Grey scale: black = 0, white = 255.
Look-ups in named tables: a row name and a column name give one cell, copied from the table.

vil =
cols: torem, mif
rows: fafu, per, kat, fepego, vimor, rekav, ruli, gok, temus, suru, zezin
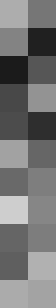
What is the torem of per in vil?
131
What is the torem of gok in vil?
206
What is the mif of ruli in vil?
126
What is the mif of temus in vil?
125
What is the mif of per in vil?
32
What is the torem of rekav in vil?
162
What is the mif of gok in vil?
134
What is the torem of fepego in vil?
72
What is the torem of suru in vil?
95
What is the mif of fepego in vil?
147
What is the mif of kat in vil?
86
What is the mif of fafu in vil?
118
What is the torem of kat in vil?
27
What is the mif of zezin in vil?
163
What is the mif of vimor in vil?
46
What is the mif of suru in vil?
177
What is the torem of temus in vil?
101
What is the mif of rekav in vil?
102

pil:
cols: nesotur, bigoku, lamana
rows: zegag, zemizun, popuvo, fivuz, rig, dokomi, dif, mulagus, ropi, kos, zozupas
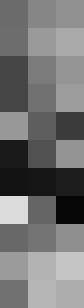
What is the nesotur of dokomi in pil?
26
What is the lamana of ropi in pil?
143
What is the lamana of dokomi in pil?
148
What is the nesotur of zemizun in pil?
109
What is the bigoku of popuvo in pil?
123
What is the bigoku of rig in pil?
94
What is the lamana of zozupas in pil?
173
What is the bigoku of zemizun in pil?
154
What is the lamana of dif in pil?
29
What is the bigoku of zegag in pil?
134
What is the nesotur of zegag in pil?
107
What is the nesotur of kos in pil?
155

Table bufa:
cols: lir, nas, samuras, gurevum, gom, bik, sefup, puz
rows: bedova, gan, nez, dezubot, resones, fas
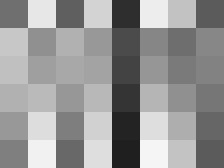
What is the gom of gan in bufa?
75
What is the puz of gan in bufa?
135
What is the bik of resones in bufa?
222
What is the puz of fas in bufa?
91
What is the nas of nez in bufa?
159
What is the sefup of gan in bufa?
110
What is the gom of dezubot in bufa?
52
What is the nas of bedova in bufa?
231
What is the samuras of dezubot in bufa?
151
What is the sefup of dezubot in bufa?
144
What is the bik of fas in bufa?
245
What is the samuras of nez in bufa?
168
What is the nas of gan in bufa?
144
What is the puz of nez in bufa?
130
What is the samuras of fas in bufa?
104
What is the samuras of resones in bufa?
126

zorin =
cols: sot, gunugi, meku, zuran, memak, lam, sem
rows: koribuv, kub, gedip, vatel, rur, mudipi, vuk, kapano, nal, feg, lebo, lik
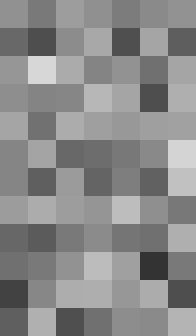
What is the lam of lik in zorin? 138
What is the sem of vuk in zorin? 193
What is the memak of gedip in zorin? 146
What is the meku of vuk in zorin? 155
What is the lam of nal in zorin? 112
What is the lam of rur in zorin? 159
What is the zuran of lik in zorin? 112
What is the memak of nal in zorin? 117
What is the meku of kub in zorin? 140
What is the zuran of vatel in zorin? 183
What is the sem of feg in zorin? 121
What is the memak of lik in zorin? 141
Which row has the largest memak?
kapano

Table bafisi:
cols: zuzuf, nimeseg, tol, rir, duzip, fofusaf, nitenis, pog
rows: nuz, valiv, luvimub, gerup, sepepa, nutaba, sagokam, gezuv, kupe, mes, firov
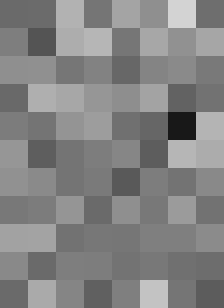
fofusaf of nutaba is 93
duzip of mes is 115
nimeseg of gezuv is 124
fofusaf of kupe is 127
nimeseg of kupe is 163
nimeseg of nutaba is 94
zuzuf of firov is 106
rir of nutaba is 125
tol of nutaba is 116
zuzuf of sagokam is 145
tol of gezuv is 149
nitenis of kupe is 127
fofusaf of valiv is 167
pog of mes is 109
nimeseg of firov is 170
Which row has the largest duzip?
nuz

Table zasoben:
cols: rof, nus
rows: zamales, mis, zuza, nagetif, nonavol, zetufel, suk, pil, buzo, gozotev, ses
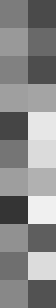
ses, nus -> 82
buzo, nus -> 94
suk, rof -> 158
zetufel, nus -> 219
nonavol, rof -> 69
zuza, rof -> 129

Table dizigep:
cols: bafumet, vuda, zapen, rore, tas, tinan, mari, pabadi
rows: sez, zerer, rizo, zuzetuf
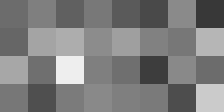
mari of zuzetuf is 77
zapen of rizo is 238
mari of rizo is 137
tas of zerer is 159
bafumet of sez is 108
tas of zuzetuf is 127
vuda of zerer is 164
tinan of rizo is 61

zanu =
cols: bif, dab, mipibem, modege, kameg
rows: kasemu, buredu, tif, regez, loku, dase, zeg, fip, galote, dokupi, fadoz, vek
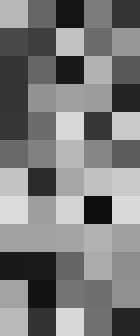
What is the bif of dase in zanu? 105
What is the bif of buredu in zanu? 73
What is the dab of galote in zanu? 161
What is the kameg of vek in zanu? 36
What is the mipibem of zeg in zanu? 166
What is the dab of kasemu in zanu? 102
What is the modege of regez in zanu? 156

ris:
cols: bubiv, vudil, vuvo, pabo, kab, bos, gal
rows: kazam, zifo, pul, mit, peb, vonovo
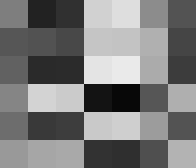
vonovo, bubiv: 153
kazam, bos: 140
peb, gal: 83
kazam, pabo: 209
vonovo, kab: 47
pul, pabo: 228
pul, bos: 171

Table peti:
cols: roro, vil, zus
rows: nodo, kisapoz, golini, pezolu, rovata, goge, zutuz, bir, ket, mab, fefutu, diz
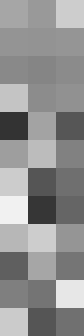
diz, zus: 112
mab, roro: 95
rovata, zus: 86
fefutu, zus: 231
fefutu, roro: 127
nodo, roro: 166
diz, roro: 203
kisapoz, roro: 148
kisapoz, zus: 149
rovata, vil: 163
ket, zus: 149
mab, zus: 117
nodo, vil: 153
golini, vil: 133
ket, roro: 183
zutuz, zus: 111
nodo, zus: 205
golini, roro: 137
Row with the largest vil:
ket

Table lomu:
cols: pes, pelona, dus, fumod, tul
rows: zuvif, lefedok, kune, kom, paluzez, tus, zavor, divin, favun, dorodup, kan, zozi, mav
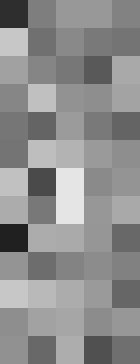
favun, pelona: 172
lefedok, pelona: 112
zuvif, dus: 152
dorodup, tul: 129
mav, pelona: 104
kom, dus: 146
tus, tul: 142
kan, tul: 102
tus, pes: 116
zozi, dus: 166
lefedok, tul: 116
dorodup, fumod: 140
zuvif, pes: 46
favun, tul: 104
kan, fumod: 154
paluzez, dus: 155
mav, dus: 173
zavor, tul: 148

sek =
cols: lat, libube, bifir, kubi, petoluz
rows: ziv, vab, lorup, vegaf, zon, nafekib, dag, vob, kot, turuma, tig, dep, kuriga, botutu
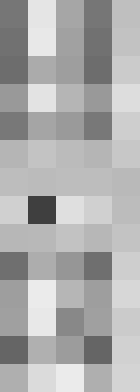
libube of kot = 184
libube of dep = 232
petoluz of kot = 195
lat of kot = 183
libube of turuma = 173
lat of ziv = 118
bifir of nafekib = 187
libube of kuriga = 176
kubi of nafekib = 181
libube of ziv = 229
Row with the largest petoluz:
vegaf

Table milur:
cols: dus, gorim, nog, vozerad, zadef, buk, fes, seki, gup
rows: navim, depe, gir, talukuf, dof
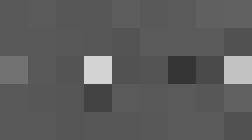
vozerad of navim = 87
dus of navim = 89
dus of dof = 89
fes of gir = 53
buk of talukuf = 89
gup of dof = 81
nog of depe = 88
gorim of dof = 89
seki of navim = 96
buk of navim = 89
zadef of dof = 87
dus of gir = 114
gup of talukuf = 97
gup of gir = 194
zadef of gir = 82
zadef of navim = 93
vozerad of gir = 211
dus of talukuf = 89
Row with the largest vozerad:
gir

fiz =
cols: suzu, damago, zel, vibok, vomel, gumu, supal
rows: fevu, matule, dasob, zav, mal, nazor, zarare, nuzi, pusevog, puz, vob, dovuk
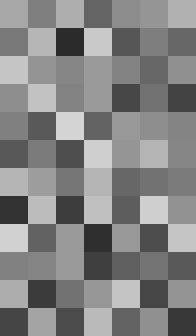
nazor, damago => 123
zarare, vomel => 103
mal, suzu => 128
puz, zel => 154
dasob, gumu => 103
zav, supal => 67
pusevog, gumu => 77
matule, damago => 182
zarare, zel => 118
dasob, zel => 134
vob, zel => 114
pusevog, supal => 197
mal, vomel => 153
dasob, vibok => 154
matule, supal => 103
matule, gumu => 126
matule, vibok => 201
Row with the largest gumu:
nuzi

